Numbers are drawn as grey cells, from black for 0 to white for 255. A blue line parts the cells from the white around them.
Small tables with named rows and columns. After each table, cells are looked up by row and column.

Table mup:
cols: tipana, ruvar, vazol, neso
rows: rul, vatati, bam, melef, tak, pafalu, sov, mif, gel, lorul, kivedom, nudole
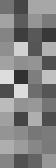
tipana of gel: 160
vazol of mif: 152
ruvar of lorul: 139
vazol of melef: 85
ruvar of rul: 70
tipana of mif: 187

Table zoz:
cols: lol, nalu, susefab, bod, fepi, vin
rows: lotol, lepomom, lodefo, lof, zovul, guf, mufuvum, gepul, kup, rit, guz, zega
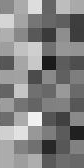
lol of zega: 172
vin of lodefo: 61
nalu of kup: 172
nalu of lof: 193
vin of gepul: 87
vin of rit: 32
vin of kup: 138
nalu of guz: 130
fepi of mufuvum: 153
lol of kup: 109
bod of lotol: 100
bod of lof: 113
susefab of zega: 174
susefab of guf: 75
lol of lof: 158
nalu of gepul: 116

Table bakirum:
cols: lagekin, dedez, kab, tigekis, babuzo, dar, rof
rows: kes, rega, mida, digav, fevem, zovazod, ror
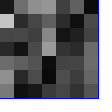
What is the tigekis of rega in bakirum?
95
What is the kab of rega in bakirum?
70
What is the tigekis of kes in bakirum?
149
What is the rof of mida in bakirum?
67
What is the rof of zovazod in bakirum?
101
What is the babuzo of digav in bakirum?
51
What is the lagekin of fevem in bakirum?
108
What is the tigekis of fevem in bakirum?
13
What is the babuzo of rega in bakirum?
44
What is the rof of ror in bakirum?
84
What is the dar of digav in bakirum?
43
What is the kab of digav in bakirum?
74
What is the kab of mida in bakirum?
63
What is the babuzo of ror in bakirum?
70
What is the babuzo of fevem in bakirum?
67
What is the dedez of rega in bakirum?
43
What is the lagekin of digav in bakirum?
41
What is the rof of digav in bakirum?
107
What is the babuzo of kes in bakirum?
64
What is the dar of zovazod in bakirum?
61
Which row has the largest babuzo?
zovazod

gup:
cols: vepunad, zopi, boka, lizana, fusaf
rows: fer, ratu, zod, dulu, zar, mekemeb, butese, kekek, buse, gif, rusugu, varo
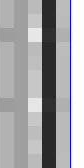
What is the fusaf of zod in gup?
176
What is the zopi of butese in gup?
159
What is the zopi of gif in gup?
159
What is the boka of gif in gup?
189
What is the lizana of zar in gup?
42
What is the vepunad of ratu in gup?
178
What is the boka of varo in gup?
187
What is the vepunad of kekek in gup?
157
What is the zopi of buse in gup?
159
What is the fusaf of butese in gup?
186
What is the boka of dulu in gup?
187
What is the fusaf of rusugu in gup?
186
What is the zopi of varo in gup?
159
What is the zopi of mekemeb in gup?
159
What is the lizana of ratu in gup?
42
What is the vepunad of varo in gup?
178
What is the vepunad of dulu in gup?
178
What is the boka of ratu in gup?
199

